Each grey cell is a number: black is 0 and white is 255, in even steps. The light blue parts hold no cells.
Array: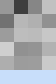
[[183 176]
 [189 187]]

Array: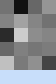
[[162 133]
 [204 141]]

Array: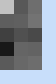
[[ 96 115]
 [ 80  73]]

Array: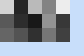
[[45 24]
 [83 48]]

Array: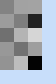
[[126  33]
 [180 214]]

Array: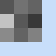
[[ 88  56]
 [ 99 129]]
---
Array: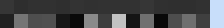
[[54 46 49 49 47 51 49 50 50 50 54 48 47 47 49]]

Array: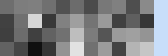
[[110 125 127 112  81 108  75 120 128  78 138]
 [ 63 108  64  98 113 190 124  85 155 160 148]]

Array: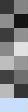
[[ 54 132]
 [ 60 144]
 [190 151]
 [186  53]]

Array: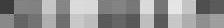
[[ 61 131 129 198 134 219 217 126 131 119 218 118 229 196  79  90]]

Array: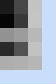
[[ 26  71 196]
 [146 156 184]
 [174 176 182]]

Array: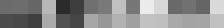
[[108 109 102 183  43  62 111 121 192 119 236 216 105 113 101 218]]

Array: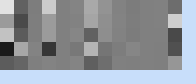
[[226  97 125 203 128 132 169 147 130 124 128 129 109]
 [194  91 126 155 128 134  97 142 130 124 128 128  73]
 [ 92 101 127 131 128 132  95 110 128 127 128 127 150]]

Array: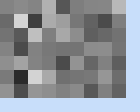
[[131 138 132 177  86 126 133 134 184]
 [115  89 191 127 168 141  95 104 114]
 [143 163 131 122  75 147 102 129  94]
 [146  77 149 142 129 138  88 128  98]]

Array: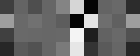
[[ 63 100  78 102 132 214   4 100 105  44]
 [ 64 105 104 103 104 244  30  98 105  81]]
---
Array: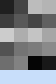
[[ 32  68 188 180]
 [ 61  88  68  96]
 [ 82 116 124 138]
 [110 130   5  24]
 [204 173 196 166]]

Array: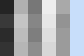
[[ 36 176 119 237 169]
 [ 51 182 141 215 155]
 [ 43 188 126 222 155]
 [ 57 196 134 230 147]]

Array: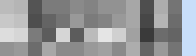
[[146 153 108 167 138 138 153 161 138 173 100 153 116]
 [187 181  84 123 123 138 131 146 146 167  78 173 116]
 [200 193  78 100 116 153 123 131 153 167  71 181 108]
 [221 214 123  92 214  92 187 229 208 161  58 108 100]]

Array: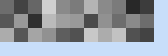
[[109  67 102 208 138 123 180 138 123  40  60]
 [172  87 165 145  94  81 200 172 194  81  67]
 [ 87 153  47 186 159 153  74 145 109 138 109]]

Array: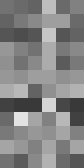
[[ 65  57  57 213  71  57]
 [ 85  77  85 198  85  99]
 [114  91 137 178 106  85]
 [114 106  99 190 106 129]
 [144 114 137 172  91 121]
 [ 99 121 137 158 158 106]
 [151 129 114 172 121 137]
 [121 137 151 144 165 129]
 [151 144 158 158 144 151]
 [165 151 129 165 121 165]
 [172 184  99 144 165 178]
 [106 227 165 129 184  65]]

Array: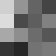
[[ 53  39 115 122]
 [220  74  94 129]
 [168 142 108  86]
 [208 148 100  68]]

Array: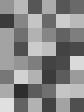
[[171  46  92 112 197 191]
 [163  79 204 191  67  73]
 [224  98 178  67 163  79]
 [163 112 178 134  98 126]
 [ 59 134 197 105 204 185]
 [163 149 126  67  73 218]
 [149 185  86 171  86 105]
 [119 210 178  59  92 155]]

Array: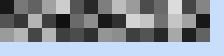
[[ 84  55 181  63  16 106 141  24  48 212 197 114 197 162  24]
 [ 24 120  98 162 205  84  40 126 189 155  76 106 220  70 133]
 [155 181  70 181  63  76  48 149 141  63  84  40 168  32  98]]

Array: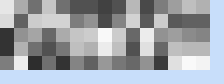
[[218  97 204 211 211 125 146  73 132 211  89 204  89  97  97]
 [ 51 146 165 104 171 197 204 249 204 104 236 146 158 139 132]
 [230 171 112 197 112  81  81  65  81 184  73 125 158 191 177]
 [ 51 177 112  81 119 191 177 236 191  81 224 104 191 184 184]
 [125 236  45 112  51 132  97 152 119 104 146  59 224 249 243]]
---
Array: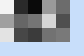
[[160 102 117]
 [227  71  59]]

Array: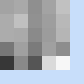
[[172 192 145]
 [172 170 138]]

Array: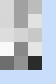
[[214 161 226]
 [221 211 200]]

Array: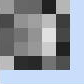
[[ 73 146 159]
 [ 97 115 147]]

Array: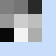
[[152 205 190]
 [  8 243 173]]

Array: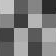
[[134  61 182]
 [ 65 171  90]]
